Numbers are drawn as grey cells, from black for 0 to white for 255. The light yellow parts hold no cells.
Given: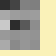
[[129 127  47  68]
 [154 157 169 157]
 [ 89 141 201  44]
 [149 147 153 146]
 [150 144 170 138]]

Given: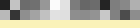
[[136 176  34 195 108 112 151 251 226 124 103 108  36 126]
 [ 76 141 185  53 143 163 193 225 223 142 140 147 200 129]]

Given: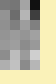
[[164  17 122 118]
 [181  62 147 109]
 [157 128 144 128]
 [149 161 148 155]
 [140 153 153 158]
 [155 207 141 188]
 [139 182 175 193]]

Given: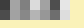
[[ 78 230  61 164 128 219 162]
 [110 221  76 162 136 180 151]]

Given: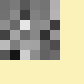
[[116 176 112 122  88 122]
 [119 180 113 138  60 129]
 [143  59 142 105 230 137]
 [ 49 151  66 164 108 136]
 [101  77 186 125 164 162]
 [ 99 107  85  20 206 140]]

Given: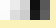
[[ 14  88 252 236 213]
 [ 25  95 251 221 205]]

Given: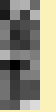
[[178 105  40 170]
 [ 59 181  24 145]
 [ 76  85 120  61]
 [ 65 108 128  37]
 [ 53  94 101  61]
 [135 125 180 127]
 [ 48 140  34   0]
 [124 127 104  50]
 [ 79  75 114  57]
 [ 79  81 114  60]
 [198 219  92  85]]

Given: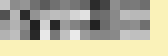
[[122 110 197 140 149 112  91 112 129 117 101  43  68 142 120]
 [184 184  81 183  42 147 176 189 185 212 225 105 111 137 189]
 [142 111 154 178 142  32 209  38 156 131 110  34 107 140 136]
 [191 191 178 190 125  40 232 119 192 234 155 136 134 137 197]]

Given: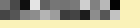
[[184   3 117  73  15 228  97 118 115 121 207 129]
 [ 86 194  69  85 132 141 180 157  60  68  28 141]]
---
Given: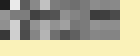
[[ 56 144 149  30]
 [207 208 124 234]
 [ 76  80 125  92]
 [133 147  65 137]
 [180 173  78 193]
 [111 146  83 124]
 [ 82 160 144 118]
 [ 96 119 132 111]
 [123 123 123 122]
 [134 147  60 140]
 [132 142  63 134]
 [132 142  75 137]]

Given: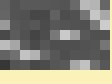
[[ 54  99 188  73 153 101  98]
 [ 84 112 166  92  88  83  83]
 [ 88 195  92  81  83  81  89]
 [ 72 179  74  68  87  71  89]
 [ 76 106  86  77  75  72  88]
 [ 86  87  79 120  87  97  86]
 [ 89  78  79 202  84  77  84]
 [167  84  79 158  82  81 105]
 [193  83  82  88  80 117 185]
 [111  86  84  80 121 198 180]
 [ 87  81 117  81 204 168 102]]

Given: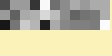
[[ 23 154  77]
 [118  97 156]
 [202 170 155]
 [181 176  53]
 [ 31 216 248]
 [170 188 111]
 [135 140 140]
 [128 100 171]
 [127 115 154]
 [124 121 171]
 [251 174 172]]

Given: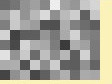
[[ 68 172 225 115 211 127 160 105]
 [144 174 147  73  66 201 203 117]
 [173  81 201 212  93 168 147 146]
 [ 71 203 107 174  93 157 184 160]
 [ 96 140 191 168 149  82 218 135]
 [147 205 139 125 120  80 143 237]
 [175  96 183  59 170 174 186 162]
 [108  93  93 174 210 128 205 150]
 [170 146 210 161 134 109  96 199]
 [166 100 121 122 125  94 199 213]]

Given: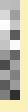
[[125  91 172  75 151 195 203 253 216 189]
 [ 47 154 129 162 101 250  90 198 158 186]]

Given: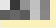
[[ 94 230]
 [103  55]
 [ 92 147]
 [196 192]
 [134 131]]

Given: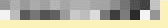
[[242 151]
 [188 175]
 [ 91 155]
 [118 171]
 [ 84 161]
 [ 97 180]
 [155 166]
 [200 176]
 [189 177]
 [219 166]
 [119 164]
 [ 61 142]
 [124 116]
 [ 42  82]
 [244  67]
 [149 194]]
